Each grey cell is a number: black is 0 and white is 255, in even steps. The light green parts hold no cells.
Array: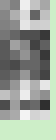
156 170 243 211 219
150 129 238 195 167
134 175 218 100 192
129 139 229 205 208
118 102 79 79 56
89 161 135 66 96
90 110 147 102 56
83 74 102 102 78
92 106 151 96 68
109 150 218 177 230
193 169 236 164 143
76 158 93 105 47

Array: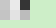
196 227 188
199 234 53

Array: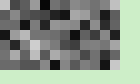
106 107 85 84 136 16 134 89 126 113 20 200
197 71 93 154 7 114 94 137 127 114 131 192
91 136 87 76 69 34 20 167 157 110 26 94
109 107 19 124 35 149 142 137 37 141 44 99
21 156 184 116 116 110 91 15 97 60 136 31
106 38 129 206 146 123 75 62 125 128 118 165
114 170 98 189 89 171 142 124 73 113 49 102

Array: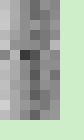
187 167 137 99 147 151
190 171 140 107 144 134
198 172 142 106 119 138
200 169 142 151 127 149
184 160 143 106 121 139
198 146 141 138 122 182
133 181 56 83 149 136
191 169 140 105 141 141
184 170 138 89 149 115
191 161 148 110 143 137
187 169 141 95 121 138
207 168 152 133 121 149

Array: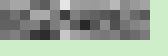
118 127 104 57 44 82 199 160 148 126 120 127 98 108 122
150 166 165 110 92 147 229 160 155 154 159 184 139 153 163
94 114 88 167 170 125 61 128 106 98 88 76 134 106 89
98 97 122 127 78 125 145 89 40 85 138 80 116 132 142

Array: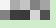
130 61 58 213 80
244 171 196 130 164
